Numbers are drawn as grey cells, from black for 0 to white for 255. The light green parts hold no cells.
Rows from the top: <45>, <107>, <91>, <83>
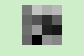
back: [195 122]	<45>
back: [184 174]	<45>

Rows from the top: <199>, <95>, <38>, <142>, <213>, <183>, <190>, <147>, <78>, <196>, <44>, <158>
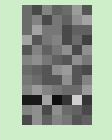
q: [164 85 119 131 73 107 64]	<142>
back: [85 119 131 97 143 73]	<158>
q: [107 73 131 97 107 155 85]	<199>
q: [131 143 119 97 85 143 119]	<183>
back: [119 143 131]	<183>
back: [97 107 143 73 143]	<44>

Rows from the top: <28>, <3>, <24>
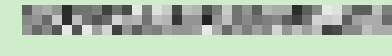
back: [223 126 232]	<28>
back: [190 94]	<28>
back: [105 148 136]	<3>
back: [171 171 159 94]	<3>
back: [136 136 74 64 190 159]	<24>

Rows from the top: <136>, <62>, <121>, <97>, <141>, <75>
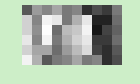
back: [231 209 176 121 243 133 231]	<97>
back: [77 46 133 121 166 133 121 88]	<75>
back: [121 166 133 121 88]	<75>
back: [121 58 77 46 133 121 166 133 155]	<136>

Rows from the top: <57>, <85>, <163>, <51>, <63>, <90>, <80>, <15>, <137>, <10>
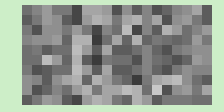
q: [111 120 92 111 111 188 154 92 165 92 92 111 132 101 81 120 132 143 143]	<63>
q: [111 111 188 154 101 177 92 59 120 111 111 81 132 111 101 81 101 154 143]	<90>
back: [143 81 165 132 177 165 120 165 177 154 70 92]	<85>
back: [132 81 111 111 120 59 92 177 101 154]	<90>
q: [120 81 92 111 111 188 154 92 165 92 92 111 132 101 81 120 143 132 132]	<80>

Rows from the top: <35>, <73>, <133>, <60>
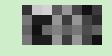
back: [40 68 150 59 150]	<73>
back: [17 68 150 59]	<60>
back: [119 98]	<133>
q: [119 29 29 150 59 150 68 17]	<60>
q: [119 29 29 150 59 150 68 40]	<73>
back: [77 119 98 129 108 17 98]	<133>

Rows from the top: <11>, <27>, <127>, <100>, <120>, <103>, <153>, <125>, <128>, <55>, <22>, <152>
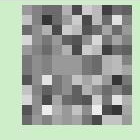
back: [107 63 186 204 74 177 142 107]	<120>
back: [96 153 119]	<100>
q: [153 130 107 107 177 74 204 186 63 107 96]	<11>
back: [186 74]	<27>
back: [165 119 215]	<100>
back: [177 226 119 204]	<55>

